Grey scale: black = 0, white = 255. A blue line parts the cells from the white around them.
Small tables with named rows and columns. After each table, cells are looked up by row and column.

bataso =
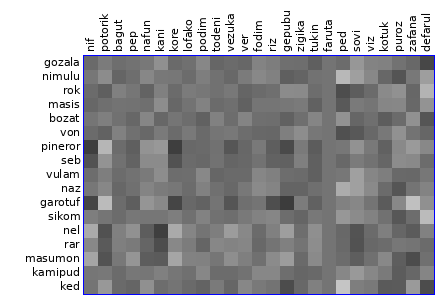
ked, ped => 197
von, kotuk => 120
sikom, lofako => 112
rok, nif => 107
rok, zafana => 103
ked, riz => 115
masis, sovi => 122
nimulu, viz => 136
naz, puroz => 85
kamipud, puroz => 92

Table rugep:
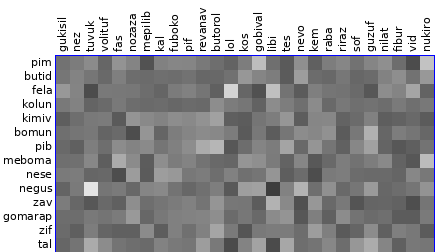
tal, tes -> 167
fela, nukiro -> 99
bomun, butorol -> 136
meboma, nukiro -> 188
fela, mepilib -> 109
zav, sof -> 84
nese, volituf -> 104
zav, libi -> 178
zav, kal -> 117
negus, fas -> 122
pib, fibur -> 87
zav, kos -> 118
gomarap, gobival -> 105
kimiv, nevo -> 93
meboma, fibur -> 99
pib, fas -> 140
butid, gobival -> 133
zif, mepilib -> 139
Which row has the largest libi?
fela

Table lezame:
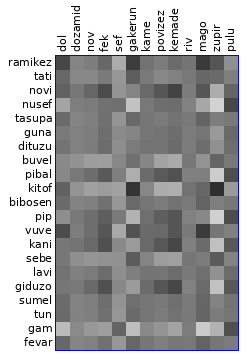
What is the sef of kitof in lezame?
161
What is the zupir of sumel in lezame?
131
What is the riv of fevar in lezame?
120
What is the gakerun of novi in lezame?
132
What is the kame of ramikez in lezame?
114
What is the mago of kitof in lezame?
102
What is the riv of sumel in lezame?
122
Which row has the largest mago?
gam

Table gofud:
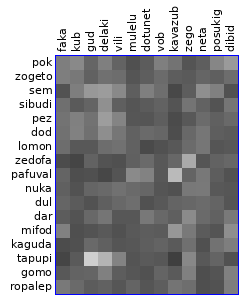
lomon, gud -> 88
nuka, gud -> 101
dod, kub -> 129
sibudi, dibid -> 117
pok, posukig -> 134
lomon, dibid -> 88
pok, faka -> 126
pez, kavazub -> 75
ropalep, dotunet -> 85
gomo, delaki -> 128
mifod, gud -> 83
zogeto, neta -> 101
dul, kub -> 91
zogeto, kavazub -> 93
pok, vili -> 99
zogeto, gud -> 97
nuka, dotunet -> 102
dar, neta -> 106

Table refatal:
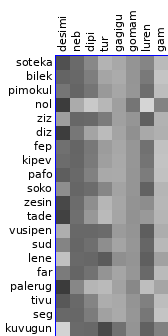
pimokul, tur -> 153
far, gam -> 186
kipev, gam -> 195
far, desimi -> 123
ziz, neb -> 103
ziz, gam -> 178
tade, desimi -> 65
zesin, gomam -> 147
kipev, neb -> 102
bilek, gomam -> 149
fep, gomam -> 150
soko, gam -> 181
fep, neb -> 101
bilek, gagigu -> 171
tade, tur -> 186
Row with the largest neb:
nol

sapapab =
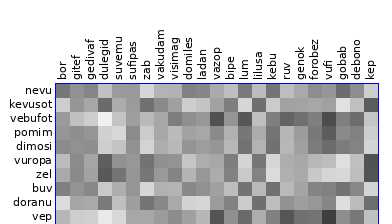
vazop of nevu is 170
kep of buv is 212
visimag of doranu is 169
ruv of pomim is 182
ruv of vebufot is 100
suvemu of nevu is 155
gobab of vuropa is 223
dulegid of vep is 233
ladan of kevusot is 196
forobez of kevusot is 167
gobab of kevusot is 225
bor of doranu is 219
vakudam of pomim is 168
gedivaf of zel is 162
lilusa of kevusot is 111

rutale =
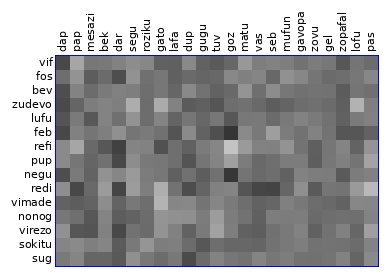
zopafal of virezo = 129
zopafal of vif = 87
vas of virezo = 94
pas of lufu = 129
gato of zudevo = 171
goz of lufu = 87
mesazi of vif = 119
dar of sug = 89
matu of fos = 128
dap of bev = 78
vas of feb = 121
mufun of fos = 145
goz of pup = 160
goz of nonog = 124
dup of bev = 137
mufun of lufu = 121
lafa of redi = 114
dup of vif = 137
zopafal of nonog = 112

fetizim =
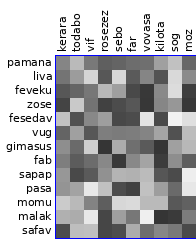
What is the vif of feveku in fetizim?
119
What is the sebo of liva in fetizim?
215
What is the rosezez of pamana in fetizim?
95
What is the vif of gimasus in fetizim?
206
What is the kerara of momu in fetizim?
203
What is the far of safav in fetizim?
172

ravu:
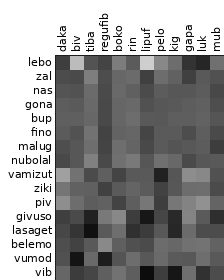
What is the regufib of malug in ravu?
68
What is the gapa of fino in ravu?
77
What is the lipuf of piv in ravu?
119
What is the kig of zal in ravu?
97
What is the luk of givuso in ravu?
90
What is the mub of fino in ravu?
74
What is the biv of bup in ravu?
95
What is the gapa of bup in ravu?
94
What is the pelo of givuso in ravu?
70
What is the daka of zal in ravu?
76
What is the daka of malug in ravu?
78
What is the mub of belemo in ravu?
98
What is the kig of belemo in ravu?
103
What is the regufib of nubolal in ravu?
73
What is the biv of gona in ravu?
90
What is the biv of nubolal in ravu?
87
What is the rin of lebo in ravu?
91

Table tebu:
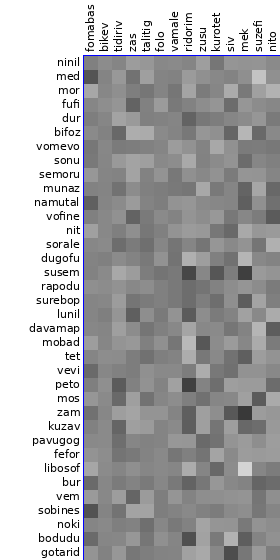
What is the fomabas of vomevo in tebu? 119
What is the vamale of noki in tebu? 121
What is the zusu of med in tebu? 144
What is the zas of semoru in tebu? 163
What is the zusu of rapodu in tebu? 116
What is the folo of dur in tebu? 130
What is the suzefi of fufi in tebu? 140
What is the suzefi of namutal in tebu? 144
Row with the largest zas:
bifoz

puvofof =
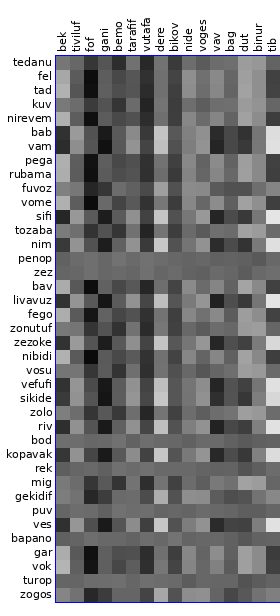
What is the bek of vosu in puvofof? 117
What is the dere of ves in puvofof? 198
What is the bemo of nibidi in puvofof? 73
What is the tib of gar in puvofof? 60
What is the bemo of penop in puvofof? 114
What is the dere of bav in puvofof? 110
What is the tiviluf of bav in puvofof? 88
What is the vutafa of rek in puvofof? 112
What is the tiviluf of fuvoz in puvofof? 119
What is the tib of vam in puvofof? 224
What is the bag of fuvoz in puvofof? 81

